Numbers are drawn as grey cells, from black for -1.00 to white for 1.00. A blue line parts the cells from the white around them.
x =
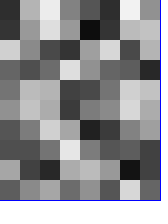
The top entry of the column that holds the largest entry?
0.90
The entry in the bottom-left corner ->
-0.27
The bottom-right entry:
-0.21
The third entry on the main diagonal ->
-0.43
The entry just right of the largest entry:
0.14
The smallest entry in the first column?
-0.64
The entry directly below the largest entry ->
0.47
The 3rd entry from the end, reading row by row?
-0.33
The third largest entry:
0.80
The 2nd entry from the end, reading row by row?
0.69
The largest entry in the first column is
0.63
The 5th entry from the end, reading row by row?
-0.15
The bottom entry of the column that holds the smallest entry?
0.14
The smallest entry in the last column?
-0.69
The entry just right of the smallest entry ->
-0.59

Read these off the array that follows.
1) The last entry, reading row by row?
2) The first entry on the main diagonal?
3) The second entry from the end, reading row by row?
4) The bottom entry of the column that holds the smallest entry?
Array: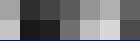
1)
-0.41
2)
0.28
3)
0.69
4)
-0.81

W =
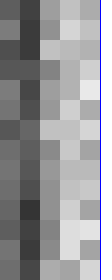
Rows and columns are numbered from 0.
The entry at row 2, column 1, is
-0.54
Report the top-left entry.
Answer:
-0.26
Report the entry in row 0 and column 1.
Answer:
-0.49
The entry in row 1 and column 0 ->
-0.03
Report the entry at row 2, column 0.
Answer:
-0.38
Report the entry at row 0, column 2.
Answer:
0.24
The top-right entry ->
0.35
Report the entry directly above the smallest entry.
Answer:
-0.38
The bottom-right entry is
0.67
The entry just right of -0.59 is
0.14

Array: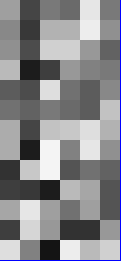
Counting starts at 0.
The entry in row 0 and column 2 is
-0.05
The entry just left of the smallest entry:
0.01
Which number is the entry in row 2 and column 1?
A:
-0.40
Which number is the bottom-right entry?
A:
0.63
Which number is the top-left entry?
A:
0.25
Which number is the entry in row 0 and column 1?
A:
-0.46
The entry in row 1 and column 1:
-0.56
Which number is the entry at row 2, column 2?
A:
0.63
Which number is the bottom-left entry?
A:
0.74
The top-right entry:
-0.05
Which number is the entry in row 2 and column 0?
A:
0.13
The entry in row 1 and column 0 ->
0.07

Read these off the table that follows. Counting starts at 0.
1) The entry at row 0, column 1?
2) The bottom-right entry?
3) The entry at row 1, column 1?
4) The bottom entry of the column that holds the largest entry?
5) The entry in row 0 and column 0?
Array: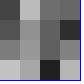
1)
0.47
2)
0.42
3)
0.13
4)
0.52
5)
-0.47

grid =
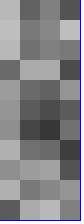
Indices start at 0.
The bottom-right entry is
0.00
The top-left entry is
0.44
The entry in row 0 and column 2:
0.00
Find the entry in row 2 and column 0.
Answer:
0.44
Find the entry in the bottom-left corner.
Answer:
-0.29
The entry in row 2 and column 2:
0.00

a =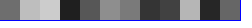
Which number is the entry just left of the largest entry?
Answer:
0.49
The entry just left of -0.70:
0.43

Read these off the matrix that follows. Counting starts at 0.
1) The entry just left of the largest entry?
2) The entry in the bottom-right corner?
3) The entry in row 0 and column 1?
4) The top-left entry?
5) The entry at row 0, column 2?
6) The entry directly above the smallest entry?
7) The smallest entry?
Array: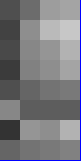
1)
0.46
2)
0.01
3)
-0.15
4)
-0.38
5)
0.23
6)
0.06
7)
-0.60

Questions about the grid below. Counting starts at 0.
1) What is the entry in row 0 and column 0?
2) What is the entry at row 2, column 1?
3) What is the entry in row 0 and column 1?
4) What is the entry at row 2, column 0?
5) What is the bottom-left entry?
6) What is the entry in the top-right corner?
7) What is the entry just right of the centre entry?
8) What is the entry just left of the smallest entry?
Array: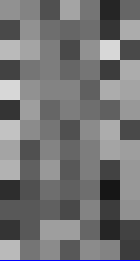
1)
0.14
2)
0.29
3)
0.03
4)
0.46
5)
0.46
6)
-0.20
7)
0.09
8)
-0.14

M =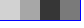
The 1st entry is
0.65
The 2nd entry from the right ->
-0.58
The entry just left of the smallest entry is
0.31
